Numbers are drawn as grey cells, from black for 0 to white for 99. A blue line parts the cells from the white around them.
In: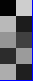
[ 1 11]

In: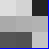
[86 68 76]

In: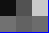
[ 6 38]

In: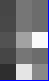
[27 46 97]

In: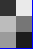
[19 46]

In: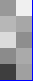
[59 65]

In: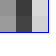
[57 26]

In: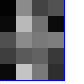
[ 1 72 47 22]
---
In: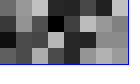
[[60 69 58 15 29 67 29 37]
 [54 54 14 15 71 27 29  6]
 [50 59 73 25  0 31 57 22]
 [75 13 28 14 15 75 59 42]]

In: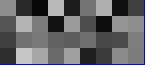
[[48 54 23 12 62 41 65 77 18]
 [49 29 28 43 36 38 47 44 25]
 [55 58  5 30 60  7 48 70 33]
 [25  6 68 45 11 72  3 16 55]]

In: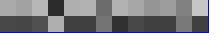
[[25 47 25 25 28 19 45 25 25 68 31 27 28]
 [77 50 61 58 65 69 42 69 68 17 71 63 66]]

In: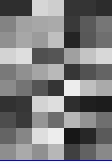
[[53 38 25 71 56 66 55]
 [35 15  9 92 86 52 39]
 [43 57 71 42 58 22 30]
 [11 12 18 86 82 21 19]
 [66 74 92 20 33 45 54]
 [39 32 21 72 64 56 47]
 [84 76 62 33 31 86 82]
 [43 34 14 74 60 65 56]
 [46 35 22 66 65 63 51]
 [17 20 20 80 83 18 18]]

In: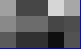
[[32  6 19 19 35]
 [30 27 42 42 53]
 [65 83 27 27 62]]

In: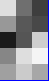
[[65 79 62]
 [95 86 52]
 [80 33 10]
 [28 34 59]
 [24 43 86]]

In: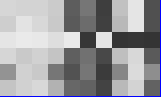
[[38 82 72 26 38 40 69 84 81 76]
 [55 85 52 23 46 32 46 78 81 57]
 [35 84 74 28 44 37 76 81 78 83]
 [20 21 20 89 21 91 86 90 91 89]
 [31 89 72 25 42 35 78 84 88 80]
 [31 89 75 24 46 36 79 82 82 83]]

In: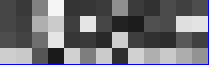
[[57 67 78 68 81 18 79 49 81 10 33 78 80]
 [25 34 17 19 24 80 16 22 21 89 43 26 30]
 [88 86 29 31 11 13 27 89 24 79 68 24 27]
 [30 25 29 19 23 56 23 21 20 95 50 22 27]]
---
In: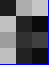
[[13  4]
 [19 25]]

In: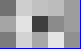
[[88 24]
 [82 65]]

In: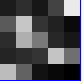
[[77 20]
 [68 47]]

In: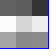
[[83 92]
 [53 54]]

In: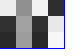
[[63 19]
 [61 16]]

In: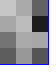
[[73 11]
 [66 65]]

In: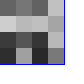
[[72 74]
 [33 21]]

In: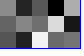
[[52 43]
 [13 94]]
